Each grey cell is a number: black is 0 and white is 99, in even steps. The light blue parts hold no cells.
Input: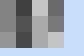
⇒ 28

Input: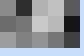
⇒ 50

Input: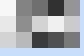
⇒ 72

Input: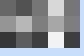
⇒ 36

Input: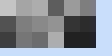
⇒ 46

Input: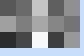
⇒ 27

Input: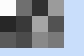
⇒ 29

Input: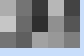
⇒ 37

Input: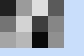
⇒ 71

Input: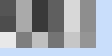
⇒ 49
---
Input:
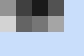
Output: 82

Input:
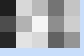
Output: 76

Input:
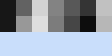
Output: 34

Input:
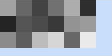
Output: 67

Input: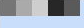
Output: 35

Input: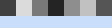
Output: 55

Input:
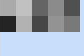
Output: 31
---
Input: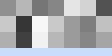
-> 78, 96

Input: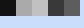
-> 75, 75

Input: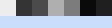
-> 68, 92

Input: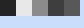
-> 54, 90

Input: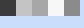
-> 65, 96

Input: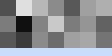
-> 78, 86

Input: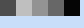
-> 57, 74

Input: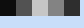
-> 77, 77

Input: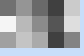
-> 54, 95

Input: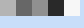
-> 56, 96
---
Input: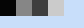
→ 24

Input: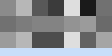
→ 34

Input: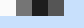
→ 11

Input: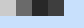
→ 15

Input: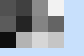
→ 54

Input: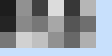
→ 25

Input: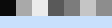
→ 91
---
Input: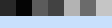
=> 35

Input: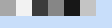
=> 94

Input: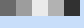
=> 41

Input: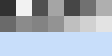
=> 51

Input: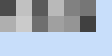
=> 79

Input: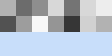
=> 96
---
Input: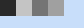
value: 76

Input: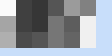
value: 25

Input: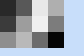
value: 34

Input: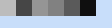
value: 27

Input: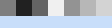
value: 13

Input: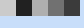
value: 13

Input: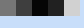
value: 24

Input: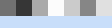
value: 21

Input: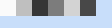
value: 74
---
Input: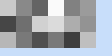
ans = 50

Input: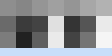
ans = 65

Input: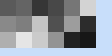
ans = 46

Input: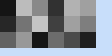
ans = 69

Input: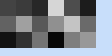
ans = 30

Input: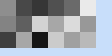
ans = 41

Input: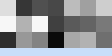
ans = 62

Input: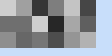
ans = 76
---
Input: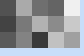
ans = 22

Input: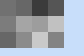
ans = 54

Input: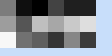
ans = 20

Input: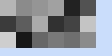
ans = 47

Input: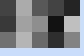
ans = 41

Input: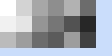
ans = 35

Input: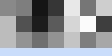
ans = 76
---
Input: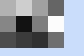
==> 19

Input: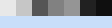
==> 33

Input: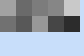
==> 59

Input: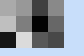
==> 34

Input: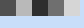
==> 18

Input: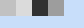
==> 19

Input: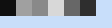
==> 53

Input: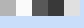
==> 34

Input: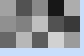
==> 36

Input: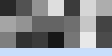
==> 23
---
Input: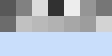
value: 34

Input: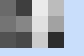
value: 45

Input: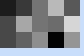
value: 28

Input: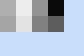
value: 68

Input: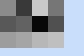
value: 34

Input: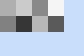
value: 68

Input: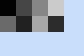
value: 1
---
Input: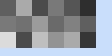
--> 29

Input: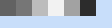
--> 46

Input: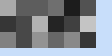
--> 28

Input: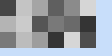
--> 73

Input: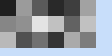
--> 31

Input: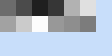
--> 79
